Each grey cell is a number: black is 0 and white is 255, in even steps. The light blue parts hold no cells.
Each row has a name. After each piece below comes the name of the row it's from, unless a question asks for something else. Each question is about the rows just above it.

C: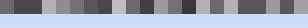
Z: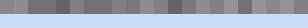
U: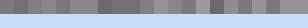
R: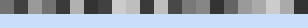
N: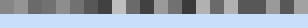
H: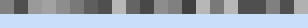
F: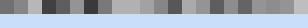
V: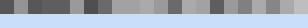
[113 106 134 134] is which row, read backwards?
U
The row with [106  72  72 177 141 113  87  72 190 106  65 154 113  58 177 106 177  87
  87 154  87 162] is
C
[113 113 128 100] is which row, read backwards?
Z
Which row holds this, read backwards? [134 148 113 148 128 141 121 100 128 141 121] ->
Z

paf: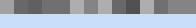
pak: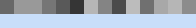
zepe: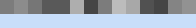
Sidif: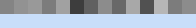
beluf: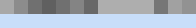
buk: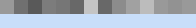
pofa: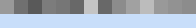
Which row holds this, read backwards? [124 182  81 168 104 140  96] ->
Sidif
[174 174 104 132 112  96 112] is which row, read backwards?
beluf

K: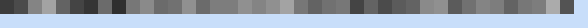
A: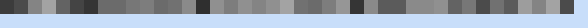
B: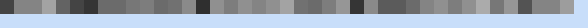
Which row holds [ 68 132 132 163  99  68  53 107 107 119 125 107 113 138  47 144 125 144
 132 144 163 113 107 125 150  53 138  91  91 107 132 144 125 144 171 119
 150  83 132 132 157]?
B
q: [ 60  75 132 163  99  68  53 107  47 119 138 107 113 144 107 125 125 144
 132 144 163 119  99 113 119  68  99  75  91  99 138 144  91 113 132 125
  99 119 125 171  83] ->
K
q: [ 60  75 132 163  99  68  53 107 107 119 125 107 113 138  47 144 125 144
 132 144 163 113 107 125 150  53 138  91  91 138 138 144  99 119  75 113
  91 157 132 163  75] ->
A
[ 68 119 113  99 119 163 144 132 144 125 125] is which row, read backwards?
K
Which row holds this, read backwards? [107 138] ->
K

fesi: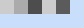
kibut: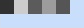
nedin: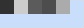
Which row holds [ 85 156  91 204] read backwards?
kibut
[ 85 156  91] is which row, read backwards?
kibut
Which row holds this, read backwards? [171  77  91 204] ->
nedin

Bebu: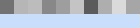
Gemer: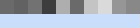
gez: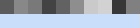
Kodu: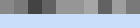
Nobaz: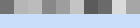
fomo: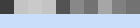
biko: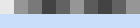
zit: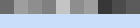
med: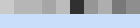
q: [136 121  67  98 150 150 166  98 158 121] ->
Kodu
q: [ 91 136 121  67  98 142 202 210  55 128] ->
gez
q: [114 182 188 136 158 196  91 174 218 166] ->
Bebu
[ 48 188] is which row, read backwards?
med
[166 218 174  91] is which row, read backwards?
Bebu

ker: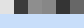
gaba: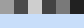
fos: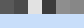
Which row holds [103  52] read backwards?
ker
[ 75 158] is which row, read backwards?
gaba
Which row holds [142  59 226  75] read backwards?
fos
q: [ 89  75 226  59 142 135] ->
fos

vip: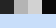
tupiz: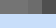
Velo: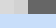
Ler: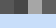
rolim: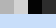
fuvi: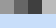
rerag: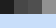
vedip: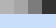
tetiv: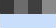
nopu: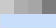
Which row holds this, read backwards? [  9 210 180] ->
vip
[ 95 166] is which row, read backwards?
Ler
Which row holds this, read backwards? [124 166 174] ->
nopu
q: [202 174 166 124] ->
nopu
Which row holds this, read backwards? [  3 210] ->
rolim

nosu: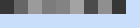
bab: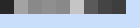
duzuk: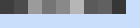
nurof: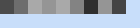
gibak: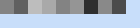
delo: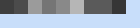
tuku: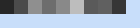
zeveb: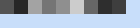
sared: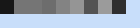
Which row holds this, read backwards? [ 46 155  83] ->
sared
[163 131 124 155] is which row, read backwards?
nosu
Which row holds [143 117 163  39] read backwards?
zeveb
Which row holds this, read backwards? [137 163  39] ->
bab
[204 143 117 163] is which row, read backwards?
zeveb
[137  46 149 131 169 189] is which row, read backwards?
gibak
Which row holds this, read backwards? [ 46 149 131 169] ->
gibak

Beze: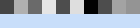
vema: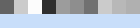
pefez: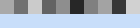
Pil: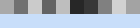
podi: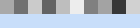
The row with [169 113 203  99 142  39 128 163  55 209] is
pefez
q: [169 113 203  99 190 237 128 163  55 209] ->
podi
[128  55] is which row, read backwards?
Pil
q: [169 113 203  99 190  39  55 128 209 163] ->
Pil
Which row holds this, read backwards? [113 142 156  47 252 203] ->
vema

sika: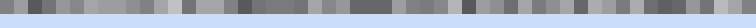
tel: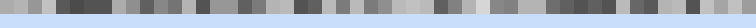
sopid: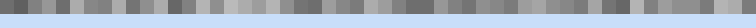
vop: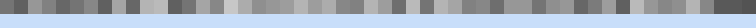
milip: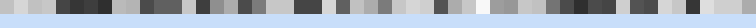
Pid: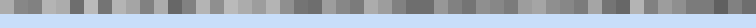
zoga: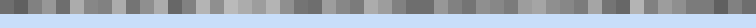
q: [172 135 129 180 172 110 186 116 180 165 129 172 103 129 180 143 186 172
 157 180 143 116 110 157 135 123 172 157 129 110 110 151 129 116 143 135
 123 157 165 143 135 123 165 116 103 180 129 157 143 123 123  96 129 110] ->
Pid
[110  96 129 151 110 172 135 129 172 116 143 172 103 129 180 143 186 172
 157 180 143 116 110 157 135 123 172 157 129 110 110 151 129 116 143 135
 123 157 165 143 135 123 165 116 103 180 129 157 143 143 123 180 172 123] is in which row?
sopid
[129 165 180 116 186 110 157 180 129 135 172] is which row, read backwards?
vop

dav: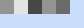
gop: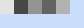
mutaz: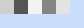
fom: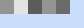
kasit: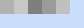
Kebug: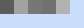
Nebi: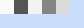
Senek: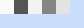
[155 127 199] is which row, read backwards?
kasit
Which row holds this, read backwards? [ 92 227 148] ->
fom
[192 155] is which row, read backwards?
kasit
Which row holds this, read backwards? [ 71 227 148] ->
dav
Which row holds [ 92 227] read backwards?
fom
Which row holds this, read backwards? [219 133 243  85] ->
Nebi
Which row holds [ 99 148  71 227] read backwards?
gop

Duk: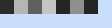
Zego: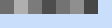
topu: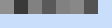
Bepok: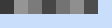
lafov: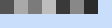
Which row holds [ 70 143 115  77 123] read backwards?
Zego
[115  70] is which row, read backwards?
Bepok
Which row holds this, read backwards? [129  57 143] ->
topu
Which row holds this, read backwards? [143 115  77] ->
Zego
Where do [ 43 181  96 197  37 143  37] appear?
Duk
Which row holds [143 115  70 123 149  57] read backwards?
Bepok

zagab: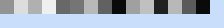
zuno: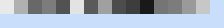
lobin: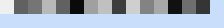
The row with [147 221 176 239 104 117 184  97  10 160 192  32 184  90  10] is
zagab
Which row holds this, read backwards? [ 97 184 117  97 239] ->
lobin
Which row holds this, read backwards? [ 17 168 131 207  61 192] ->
lobin
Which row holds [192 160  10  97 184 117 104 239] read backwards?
zagab

